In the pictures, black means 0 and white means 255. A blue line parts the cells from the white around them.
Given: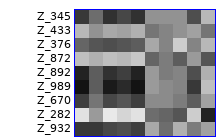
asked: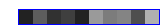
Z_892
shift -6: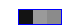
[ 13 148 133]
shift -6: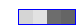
[207 220 103  95]

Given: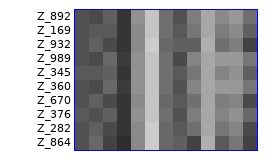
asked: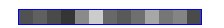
Z_282
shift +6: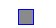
[144]
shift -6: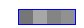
[112 161 126 139]
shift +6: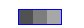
[ 87 131 173]

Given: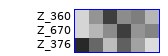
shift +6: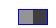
[154  68]
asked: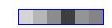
Z_670
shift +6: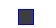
[68]
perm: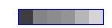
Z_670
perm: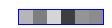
Z_360
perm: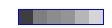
Z_360

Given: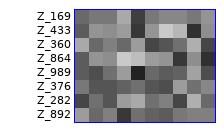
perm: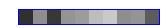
Z_864
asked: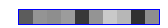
Z_433
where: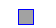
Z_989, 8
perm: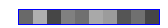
Z_282
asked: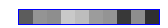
Z_864

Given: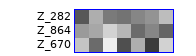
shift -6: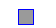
[148]
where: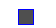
Z_670, 3
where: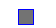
Z_282, 3

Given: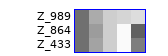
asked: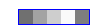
Z_433
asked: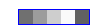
Z_864
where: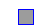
Z_864, 1
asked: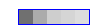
Z_989
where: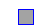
Z_433, 1

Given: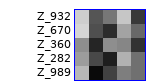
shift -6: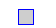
[200]
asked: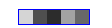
Z_670
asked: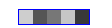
Z_932
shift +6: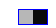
[189  16]
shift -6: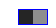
[ 31 136]

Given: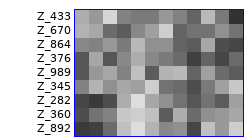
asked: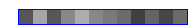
Z_376
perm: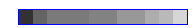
Z_433
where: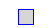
Z_433, 2
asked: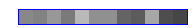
Z_864
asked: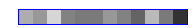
Z_433
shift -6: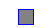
[124]

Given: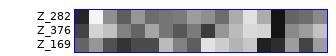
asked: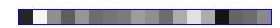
Z_282
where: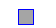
Z_376, 5

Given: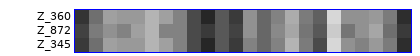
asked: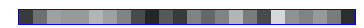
Z_345
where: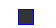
Z_360, 0
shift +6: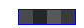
[80 44 94 64]
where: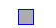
Z_360, 15
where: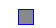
Z_872, 14

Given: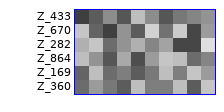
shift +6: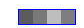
[ 98 126 196 132]
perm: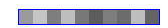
Z_169
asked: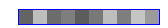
Z_169
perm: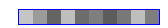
Z_169
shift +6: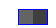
[106  69]

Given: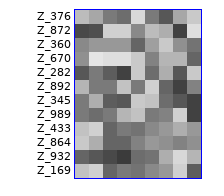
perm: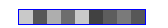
Z_282
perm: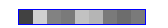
Z_989

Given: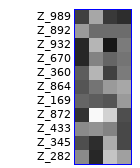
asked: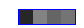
Z_670
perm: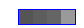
Z_169
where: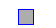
Z_345, 2
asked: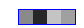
Z_282

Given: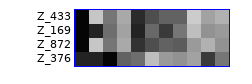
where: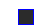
Z_433, 4
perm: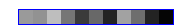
Z_169
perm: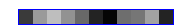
Z_169
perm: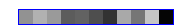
Z_872
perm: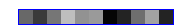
Z_169

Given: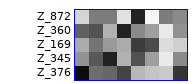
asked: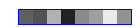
Z_360
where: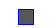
Z_345, 1
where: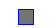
Z_169, 1
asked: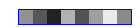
Z_345
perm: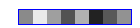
Z_345

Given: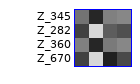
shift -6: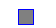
[122]
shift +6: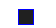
[38]
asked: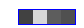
Z_282
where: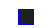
Z_670, 2
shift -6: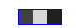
[ 59 209  26]
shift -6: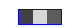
[ 59 209  87]
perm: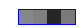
Z_360

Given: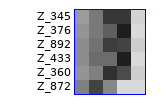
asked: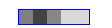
Z_872
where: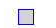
Z_345, 4
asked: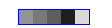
Z_376

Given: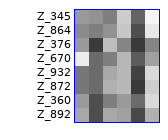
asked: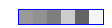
Z_345
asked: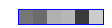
Z_872

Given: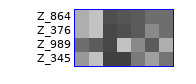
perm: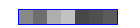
Z_376
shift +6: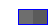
[116  97]
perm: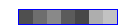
Z_376
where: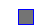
Z_345, 6
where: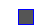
Z_864, 3

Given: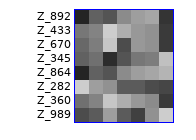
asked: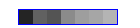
Z_864
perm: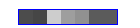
Z_282
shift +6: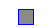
[145]
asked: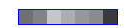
Z_360

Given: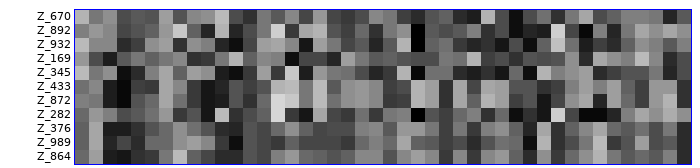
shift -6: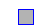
[173]
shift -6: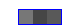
[113  64  83]
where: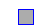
Z_282, 42
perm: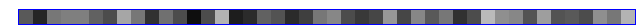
Z_670
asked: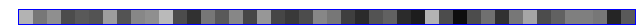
Z_670

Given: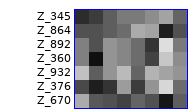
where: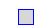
Z_376, 6
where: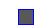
Z_670, 1
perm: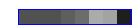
Z_864
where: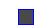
Z_376, 0
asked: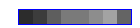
Z_345
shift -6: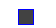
[60]

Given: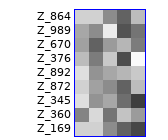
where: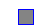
Z_360, 0
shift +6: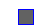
[104]

